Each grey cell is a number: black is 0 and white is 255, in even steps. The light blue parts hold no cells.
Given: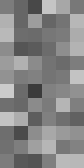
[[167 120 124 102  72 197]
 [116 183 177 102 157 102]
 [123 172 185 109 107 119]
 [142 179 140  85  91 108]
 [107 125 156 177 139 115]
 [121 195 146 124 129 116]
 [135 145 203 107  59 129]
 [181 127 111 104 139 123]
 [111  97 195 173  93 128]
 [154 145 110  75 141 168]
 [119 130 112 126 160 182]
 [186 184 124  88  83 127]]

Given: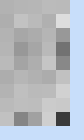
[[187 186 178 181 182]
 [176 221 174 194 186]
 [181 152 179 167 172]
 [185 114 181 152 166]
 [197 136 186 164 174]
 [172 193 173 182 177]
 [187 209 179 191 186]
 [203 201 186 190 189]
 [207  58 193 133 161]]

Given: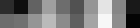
[[134  25  44  14  98 159 109  81 149 228]
 [141   4 108 113 149 186 139  95 164 247]]

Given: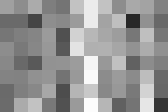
[[163 129 160 141 171 126 116 194 235 194 141 169]
 [145 104 106 106  69 142 137 155 235 163 191  40]
 [191 118 118 127 133 155  80 210 183 167 157 119]
 [172 144 141 121 135 152  88 227 176 177 166 146]
 [140 127 136 105  89 146 147 156 245 152 193  97]
 [189 105 131 130 145 149 115 153 250 140 155 139]
 [211 103 106 127 136 167  77 181 200 136 152 121]
 [230  53 107 171 194 121  81 154 252 182  96 116]]

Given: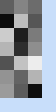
[[132 108  95]
 [190  86  12]
 [ 30 123 204]
 [ 45 142 181]
 [194 237  82]
 [100 180 147]
 [ 92  14 155]]

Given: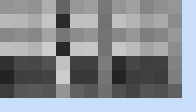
[[143 149 148 151 146 174 100 151 158 120 149 160 133]
 [169 139 184 182 170 197  42 191 192 114 191 180 160]
 [133 151 135 141 135 163 118 139 148 116 135 150 126]
 [174 141 190 188 179 205  40 196 198 115 198 186 164]
 [ 64 130  49  73  71  82 194  64  64 124  45  71  63]
 [ 61 126  35  63  64  67 204  56  57 116  35  61  64]
 [ 80  97  60  86  89  85 148  97  87 111  79  68  85]]
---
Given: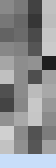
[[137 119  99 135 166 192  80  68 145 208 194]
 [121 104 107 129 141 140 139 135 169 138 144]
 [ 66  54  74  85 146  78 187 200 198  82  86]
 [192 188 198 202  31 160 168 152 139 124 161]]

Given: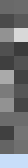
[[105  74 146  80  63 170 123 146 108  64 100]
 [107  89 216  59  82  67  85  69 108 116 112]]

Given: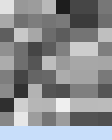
[[226 168  94 144 172 126 138  47 134]
 [152 113 200 111 111  69  49 207 231]
 [156 125 167  69  85 101 179 182 157]
 [185 117 108  92 190 104  84 181 117]
 [ 29 122  92 128 154 172  79 239 156]
 [ 70  59 116 205 167 164 127 186  83]
 [ 70  59 116 205 167 164 127 186  83]
 [119 110 191 126 166 121  85 187  79]]

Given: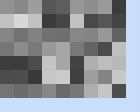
[[146 194 133 118  60  76 116]
 [136 215 114 140  60  78 107]
 [157 194 130 122  76  57 117]
 [ 87  59 113 153 196 199 135]
 [ 94  70 111 166 166 203 106]
 [151 193 135 121  67  64 119]
 [142  73 132 100 175 158 174]
 [154  87 152  75 189 131 197]
 [ 60  68  98 191 184 199  78]]

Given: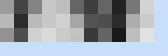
[[156 185 146]
 [ 68  43  77]
 [132 186 208]
 [200 200 218]
 [190 209 203]
 [101 166 195]
 [ 62  83  57]
 [101  78 100]
 [ 35  43  25]
 [119 173 189]
 [211 203 225]]

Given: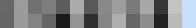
[[103 102]
 [156 154]
 [113 131]
 [126 101]
 [ 92  27]
 [172 148]
 [ 88  47]
 [137 133]
 [158 175]
 [122 102]
 [168 142]
 [ 54  34]
 [195 187]]
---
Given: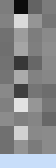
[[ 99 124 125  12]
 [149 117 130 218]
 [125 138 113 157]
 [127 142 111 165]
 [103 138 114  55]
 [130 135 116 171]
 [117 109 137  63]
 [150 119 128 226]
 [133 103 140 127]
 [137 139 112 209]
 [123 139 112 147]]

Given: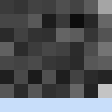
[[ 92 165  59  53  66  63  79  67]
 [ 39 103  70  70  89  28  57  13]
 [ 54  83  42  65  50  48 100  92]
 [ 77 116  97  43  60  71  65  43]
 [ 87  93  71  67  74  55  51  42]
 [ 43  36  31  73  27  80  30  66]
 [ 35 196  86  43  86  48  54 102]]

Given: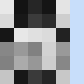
[[ 21 228 232  19  38]
 [ 43 206 217  24  59]
 [219  34  22 231 224]
 [210 153 135 153 129]
 [206 135 129 171 151]
 [ 37 200 197  23  58]]

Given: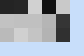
[[ 17 201  36  38 209]
 [181  53 194 192 192]
 [179  48 186 208 196]]

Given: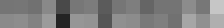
[[119 198 117 118 113 137  73 119 124  91 118 126 101 116 116 140]
 [144 175 138 141 130 155  36 150 147  85 144 140 121 127 113 166]]

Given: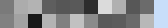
[[ 87 107 122 172 179  94  86  89  45 219 176]
 [106 184 129 162  24 179 128 193 139  89  92]]

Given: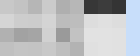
[[ 60  52 200 195 182 203 175 183  55]
 [224 221 213 205 204 212 188 189 221]
 [226 225 177 162 165 209 154 194 226]
 [226 225 192 196 195 200 190 179 224]]
